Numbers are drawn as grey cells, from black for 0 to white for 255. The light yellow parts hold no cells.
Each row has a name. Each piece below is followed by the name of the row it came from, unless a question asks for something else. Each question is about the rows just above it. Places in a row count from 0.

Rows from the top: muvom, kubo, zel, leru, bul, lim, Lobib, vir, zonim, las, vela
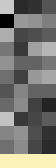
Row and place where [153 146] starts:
kubo, 1
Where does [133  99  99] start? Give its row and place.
Lobib, 1
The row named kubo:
[  2 153 146 127]
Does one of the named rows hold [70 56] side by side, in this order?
no
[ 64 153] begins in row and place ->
lim, 1

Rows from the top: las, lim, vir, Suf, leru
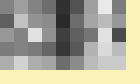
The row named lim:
[ 96 194 146 139  42 109 165 186 152]
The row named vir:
[152 131 225 146  63  96 116 225  75]

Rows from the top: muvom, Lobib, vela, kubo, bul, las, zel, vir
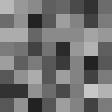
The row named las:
[ 87 145 172  87 158 131  66 123]
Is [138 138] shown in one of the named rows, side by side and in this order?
yes
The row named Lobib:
[108 145  34  87 158 131  66 123]
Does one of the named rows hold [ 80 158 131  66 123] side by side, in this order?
no

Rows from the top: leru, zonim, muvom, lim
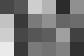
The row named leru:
[ 71  86 206 180  43 144]
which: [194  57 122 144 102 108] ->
zonim
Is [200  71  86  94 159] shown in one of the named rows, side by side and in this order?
no
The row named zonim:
[194  57 122 144 102 108]
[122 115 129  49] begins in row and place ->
lim, 2
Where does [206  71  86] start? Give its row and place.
muvom, 0

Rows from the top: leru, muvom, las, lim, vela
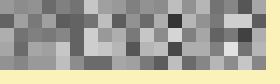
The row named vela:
[146 134 153 153 190 140 107 107 166 160 121  93 190 107 134 182 140 198
 134]
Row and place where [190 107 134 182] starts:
vela, 12
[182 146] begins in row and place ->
muvom, 13
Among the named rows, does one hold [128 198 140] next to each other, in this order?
no
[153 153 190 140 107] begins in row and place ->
vela, 2

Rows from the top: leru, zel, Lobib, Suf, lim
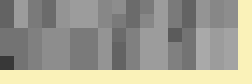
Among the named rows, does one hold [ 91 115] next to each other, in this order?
yes
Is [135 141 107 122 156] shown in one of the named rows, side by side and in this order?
yes
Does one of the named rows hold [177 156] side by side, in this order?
no

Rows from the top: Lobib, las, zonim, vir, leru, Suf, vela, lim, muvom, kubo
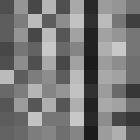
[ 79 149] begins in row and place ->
Lobib, 0
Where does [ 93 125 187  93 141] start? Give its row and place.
las, 0

